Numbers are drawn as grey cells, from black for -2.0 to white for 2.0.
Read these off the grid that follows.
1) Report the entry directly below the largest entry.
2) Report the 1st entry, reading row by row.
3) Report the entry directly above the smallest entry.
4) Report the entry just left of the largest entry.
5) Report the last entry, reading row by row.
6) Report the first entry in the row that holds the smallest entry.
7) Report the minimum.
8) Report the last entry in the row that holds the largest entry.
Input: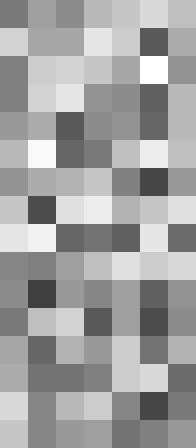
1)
-0.5
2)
-0.1
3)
0.0
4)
0.6
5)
0.4
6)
0.2
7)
-1.0
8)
0.3

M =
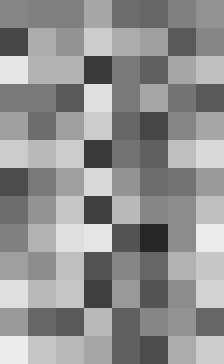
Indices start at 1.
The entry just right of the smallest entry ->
0.2
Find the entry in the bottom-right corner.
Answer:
1.2
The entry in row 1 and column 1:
0.1
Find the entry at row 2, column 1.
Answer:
-0.9
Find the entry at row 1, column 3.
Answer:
0.0
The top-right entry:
0.3
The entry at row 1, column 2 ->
0.0
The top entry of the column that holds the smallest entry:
-0.4
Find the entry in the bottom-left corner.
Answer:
1.7
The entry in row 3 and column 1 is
1.6
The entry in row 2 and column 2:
0.7
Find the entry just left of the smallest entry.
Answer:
-0.7

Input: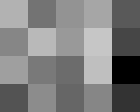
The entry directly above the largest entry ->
0.6
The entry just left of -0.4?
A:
0.2
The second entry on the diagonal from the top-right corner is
1.1
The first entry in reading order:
0.8
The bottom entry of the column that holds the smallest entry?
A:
-1.2
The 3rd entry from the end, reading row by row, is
-0.4
